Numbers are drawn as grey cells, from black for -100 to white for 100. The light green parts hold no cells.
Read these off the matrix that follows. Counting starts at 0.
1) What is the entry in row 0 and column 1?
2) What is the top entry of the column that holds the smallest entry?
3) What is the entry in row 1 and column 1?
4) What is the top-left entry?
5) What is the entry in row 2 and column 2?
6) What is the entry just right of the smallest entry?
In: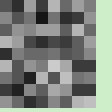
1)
-64
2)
-54
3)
-34
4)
-34
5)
6
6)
-10

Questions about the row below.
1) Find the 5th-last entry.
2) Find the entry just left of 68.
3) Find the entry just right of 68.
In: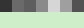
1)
-26
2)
8
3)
25

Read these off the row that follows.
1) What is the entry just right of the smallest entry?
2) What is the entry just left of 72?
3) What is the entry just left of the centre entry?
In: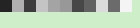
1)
38
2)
-24
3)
29

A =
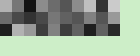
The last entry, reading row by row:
-68
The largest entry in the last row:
40
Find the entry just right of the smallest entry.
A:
10
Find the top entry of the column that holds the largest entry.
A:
59
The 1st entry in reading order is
40
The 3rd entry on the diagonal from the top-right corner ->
-76
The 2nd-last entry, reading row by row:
-24
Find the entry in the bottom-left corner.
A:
-76

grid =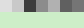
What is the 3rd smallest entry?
-8
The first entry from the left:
75
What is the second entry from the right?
-25

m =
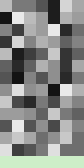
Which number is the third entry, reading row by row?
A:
-5
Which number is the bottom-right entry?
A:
-14
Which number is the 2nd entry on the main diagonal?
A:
83
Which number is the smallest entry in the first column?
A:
-85
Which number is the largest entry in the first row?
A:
67
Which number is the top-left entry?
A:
47
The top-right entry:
31
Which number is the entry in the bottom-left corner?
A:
75
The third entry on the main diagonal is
39
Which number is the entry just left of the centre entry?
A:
3
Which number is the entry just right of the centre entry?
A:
12
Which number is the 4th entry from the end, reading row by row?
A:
-5
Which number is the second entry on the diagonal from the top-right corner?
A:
39
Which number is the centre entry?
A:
-34

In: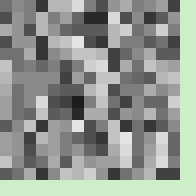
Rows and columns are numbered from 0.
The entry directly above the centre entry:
-19
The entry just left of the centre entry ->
-29
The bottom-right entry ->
-49
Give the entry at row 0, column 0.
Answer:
-11
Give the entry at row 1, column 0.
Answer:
-39
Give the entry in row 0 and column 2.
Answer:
-1
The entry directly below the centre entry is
-1
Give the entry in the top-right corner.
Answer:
-49
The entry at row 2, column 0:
34
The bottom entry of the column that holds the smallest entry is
43
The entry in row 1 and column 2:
-1
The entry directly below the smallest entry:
-68
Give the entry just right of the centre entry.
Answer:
62
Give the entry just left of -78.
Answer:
-49
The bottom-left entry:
-29
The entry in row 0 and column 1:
8

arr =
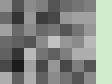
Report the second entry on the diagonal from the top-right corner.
26
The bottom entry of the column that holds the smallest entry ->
-25
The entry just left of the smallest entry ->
-44
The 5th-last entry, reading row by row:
-25
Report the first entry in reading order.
18
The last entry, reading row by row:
9
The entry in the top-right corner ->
-1
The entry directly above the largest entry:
-9
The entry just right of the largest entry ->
18
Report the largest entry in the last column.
44
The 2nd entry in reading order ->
-34
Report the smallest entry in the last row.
-34
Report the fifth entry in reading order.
-34
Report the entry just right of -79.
26
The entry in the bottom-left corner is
36
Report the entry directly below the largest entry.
-25

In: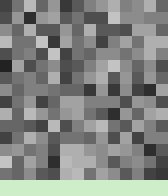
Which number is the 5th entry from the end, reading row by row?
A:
10
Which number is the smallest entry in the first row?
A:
-56
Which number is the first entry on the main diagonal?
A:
-48
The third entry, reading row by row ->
45
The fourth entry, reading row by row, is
-20
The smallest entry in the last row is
-56
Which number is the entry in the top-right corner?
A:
-20
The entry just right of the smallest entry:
27
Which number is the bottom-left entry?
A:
-10
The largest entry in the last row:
45
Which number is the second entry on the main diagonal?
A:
18
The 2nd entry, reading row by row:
-10
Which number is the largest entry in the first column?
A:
53
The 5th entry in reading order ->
18
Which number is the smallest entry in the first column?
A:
-73
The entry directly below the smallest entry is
-30
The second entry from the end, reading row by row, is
-48
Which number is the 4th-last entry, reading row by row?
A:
-30

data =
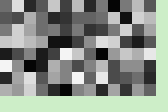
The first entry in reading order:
-14
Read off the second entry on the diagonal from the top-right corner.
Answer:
64
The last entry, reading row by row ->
-22
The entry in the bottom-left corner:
37
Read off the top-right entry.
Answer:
-32
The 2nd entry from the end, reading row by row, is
20
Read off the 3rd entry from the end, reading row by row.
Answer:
-60
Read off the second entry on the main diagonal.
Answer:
-41
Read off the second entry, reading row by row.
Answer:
74
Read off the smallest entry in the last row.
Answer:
-96
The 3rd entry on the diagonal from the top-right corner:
64
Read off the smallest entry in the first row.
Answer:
-96
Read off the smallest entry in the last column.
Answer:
-69
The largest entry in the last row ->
64
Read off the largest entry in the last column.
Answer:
82
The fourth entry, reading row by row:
-32
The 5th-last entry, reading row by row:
-69

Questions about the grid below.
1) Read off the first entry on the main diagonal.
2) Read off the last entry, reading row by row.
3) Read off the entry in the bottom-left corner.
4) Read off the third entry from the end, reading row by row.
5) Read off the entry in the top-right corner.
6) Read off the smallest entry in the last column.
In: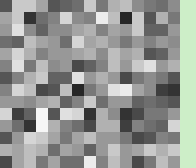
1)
-33
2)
19
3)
-43
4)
-6
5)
10
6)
-60
